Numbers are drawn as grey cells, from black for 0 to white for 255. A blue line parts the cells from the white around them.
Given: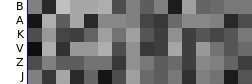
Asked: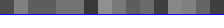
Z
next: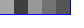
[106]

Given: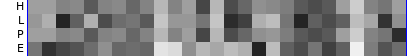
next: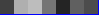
[96]
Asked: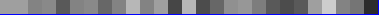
P
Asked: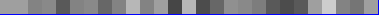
H
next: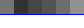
[103]

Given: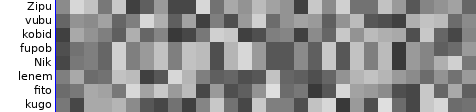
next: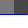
[169]
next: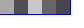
[133]
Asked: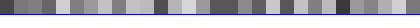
Nik
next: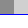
[114]

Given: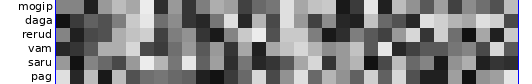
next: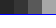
[215]
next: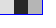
[73]
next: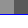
[159]
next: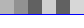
[81]
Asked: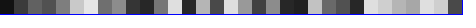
daga
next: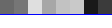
[230]

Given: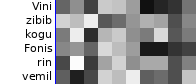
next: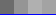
[79]
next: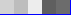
[79]

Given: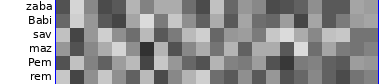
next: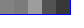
[123]
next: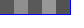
[103]
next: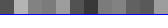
[151]
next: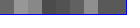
[165]
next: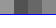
[97]

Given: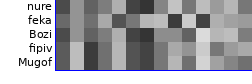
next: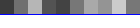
[155]
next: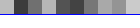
[119]
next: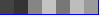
[182]

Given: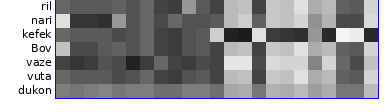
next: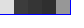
[41]
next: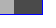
[218]
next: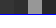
[244]
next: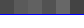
[60]
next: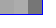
[178]
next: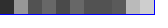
[97]

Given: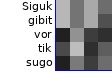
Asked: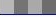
Siguk
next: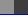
[47]

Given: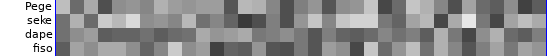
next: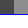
[177]
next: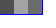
[93]
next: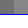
[100]
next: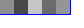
[190]
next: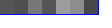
[197]
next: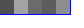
[65]

